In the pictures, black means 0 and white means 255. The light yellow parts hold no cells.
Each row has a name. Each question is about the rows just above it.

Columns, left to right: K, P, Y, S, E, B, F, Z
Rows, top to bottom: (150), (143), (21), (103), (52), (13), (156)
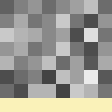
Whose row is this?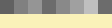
(150)
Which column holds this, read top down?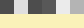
F
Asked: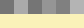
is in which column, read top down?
Y
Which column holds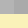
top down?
P

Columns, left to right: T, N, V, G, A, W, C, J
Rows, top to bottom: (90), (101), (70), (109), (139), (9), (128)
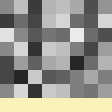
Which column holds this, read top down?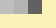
A
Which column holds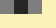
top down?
W
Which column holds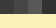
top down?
V
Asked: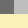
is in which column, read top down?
A

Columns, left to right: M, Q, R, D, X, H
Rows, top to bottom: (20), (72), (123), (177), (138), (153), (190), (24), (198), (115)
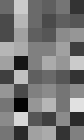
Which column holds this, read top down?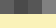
D
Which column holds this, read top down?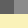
X
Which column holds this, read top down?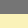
X
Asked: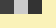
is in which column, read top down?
H

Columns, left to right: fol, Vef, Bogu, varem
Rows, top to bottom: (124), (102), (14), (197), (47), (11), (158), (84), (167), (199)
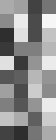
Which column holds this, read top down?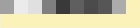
Vef
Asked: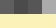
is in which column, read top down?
Vef
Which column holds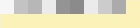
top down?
varem
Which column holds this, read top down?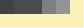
Bogu

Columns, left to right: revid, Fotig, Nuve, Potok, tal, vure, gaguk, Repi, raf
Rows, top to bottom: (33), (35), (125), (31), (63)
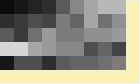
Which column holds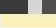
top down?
Fotig
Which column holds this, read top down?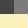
raf
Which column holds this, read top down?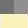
Repi

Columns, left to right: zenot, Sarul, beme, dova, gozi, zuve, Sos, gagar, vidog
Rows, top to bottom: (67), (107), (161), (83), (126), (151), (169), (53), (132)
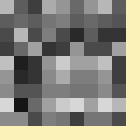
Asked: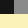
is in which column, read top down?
Sarul
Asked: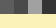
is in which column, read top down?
beme

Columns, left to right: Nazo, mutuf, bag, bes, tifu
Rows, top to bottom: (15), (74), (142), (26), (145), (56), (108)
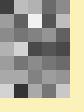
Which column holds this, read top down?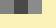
bag
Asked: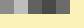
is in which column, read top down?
tifu
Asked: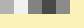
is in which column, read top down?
bag

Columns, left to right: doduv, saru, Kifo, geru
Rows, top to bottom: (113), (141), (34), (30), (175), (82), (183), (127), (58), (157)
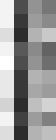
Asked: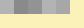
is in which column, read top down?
Kifo
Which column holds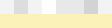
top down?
doduv

